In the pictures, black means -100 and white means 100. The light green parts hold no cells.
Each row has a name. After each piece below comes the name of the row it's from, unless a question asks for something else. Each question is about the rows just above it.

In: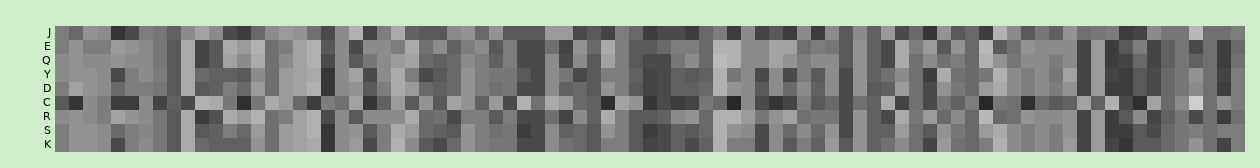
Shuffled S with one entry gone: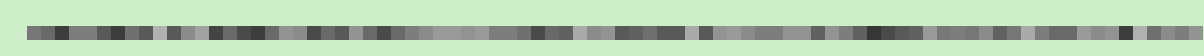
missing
[4]
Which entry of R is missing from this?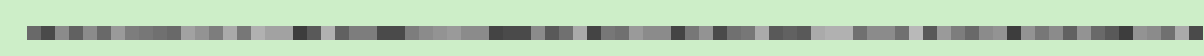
[-36]

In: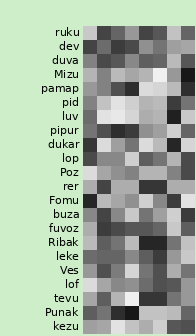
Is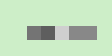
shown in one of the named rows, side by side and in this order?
no
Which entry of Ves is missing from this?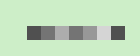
[-3]
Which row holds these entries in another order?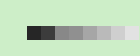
Fomu
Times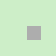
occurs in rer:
5
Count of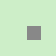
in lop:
2
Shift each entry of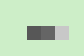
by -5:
[-37 -26  52]

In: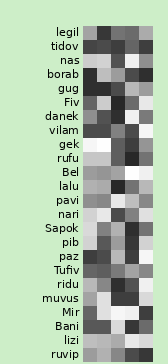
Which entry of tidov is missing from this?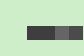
[-46]
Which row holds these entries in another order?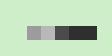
gug
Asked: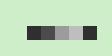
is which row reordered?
borab

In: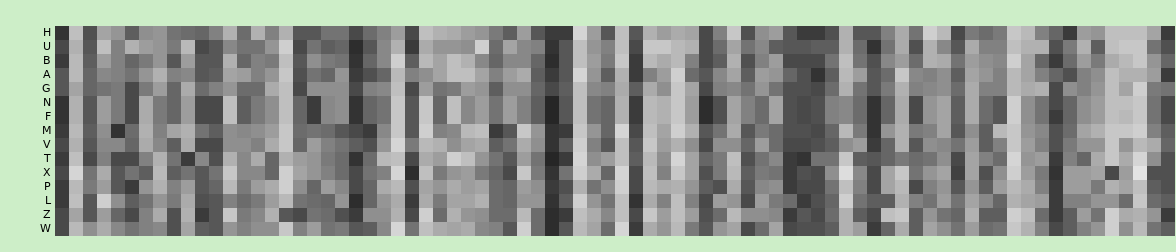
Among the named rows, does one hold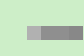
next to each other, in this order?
no
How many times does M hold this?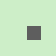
4
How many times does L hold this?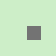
6
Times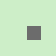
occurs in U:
3
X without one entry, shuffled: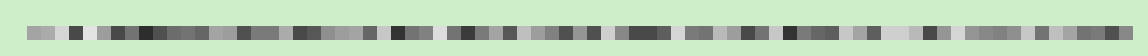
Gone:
[-49]

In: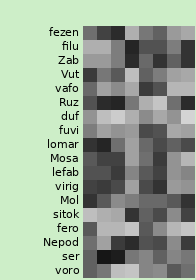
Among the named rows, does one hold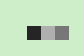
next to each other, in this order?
no
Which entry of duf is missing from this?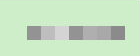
[60]
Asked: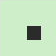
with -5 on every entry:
[-71]

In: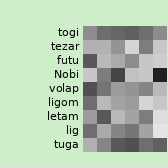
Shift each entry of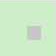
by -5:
[51]
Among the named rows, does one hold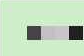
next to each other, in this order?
yes
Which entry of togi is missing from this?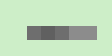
[-20]
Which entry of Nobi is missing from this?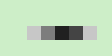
[51]

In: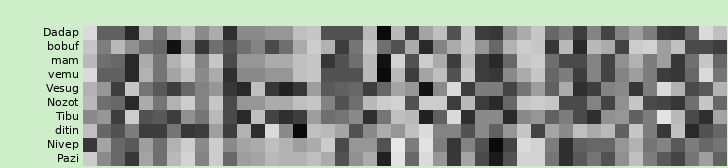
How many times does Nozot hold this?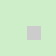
5
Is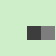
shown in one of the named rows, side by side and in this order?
yes
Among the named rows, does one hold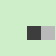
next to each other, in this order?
yes
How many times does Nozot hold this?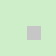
6
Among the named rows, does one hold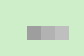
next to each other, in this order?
no
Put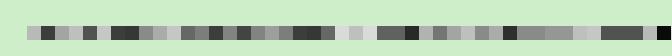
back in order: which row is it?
Dadap
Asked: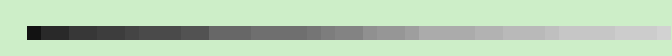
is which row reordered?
mam

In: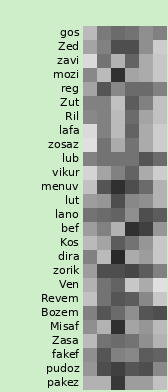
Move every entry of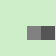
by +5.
[  6 -28]
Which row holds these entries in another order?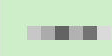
zavi
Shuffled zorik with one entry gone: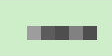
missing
[-45]
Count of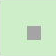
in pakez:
0
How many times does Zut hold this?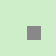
0
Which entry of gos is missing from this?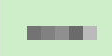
[-4]

